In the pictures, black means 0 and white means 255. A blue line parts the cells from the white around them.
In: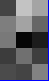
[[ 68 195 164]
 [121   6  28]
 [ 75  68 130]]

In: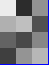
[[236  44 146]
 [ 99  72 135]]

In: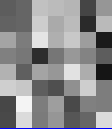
[[ 93 101 193 187 181  69 150]
 [164 124 228 175 200 157  26]
 [178  95 164 151 226 173  21]
 [ 71 244 125 158  73 128 125]]

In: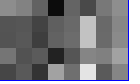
[[141 130  98  12 100  73 120 142]
 [ 83  88  62  98 108 194 106 138]
 [ 70  89  51 162 111 228  90 133]]

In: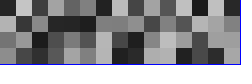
[[ 37 197  62 163  99 128  34 187  69 163  85 192  27 192  40]
 [116 152  28  78 123  83 182  71  31 134 189 156  73 159 158]]

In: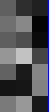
[[ 97  47  33]
 [ 95  79  10]
 [ 98  26 134]
 [123 152  24]]

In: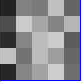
[[ 35 130 123 192 100]
 [ 43 133 188 204  92]
 [ 38 133 162 205 111]]
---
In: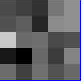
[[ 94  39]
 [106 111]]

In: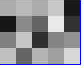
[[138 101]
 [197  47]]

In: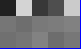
[[110 121]
 [117 130]]

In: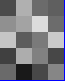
[[163 220]
 [ 92 122]]

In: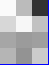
[[247 194]
 [155 159]]

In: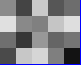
[[137 128]
 [ 54 152]]
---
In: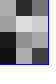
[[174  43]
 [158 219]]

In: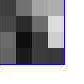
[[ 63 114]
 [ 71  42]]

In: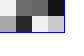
[[241 110]
 [167  40]]

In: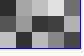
[[ 46 166]
 [ 86 154]]

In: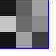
[[ 26  98]
 [196 107]]

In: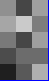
[[144  70]
 [166 202]]

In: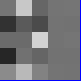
[[117 200]
 [ 50  90]]
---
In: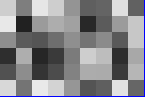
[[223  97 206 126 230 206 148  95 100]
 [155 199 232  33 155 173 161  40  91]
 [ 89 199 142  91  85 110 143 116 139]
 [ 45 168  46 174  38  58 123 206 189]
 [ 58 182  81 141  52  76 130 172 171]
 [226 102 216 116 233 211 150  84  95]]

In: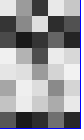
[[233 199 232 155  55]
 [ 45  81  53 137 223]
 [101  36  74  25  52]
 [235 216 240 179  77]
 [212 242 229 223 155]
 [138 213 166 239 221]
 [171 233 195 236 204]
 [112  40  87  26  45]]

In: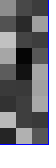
[[ 72  60 141]
 [ 41 159  82]
 [ 68  61 193]
 [  5  87 166]
 [ 18 165  92]
 [ 57 161  58]
 [ 62 168  50]
 [ 62  57 185]
 [177  86  37]]

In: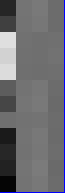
[[121 108  38 116]
 [119 108  64 115]
 [111 112 223 113]
 [111 114 210 112]
 [110 111 220 111]
 [119 108  93 115]
 [121 106  70 117]
 [115 108 111 114]
 [120 107  26 115]
 [119 109  39 114]
 [123 106  34 116]
 [120 108   5 115]]

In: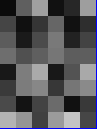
[[ 39 158  11  95 160  17]
 [ 17  46  69  16  53 102]
 [ 34  67  92  26  75 121]
 [ 93  94 110  80  95 118]
 [ 83 169  24 125 170  24]
 [118 138  58 124 135  55]
 [ 17  57  74  19  67 107]
 [196  70 179 149  64 155]]

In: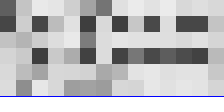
[[222 216  95 196 233 229 207 163 116 224 235 226 235 216]
 [ 71 196  70 206  71 188 225  62 217  63 199  73 221  71]
 [224 213 194 180 204 221 233 124 220 228 225 225 222 216]
 [ 66 186 212 202  62 201 172  65 220  67 119  73  93  76]
 [226 200 217 188 164 215 214 210 169 182 227 231 223 226]
 [227 213 220 142 231 216 158 162 156 215 213 231 225 230]]

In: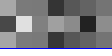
[[ 99 116 168 122 121  52  87]
 [ 34 141  72 224 128 160 139]
 [ 99 116 166 123 121  54  87]]
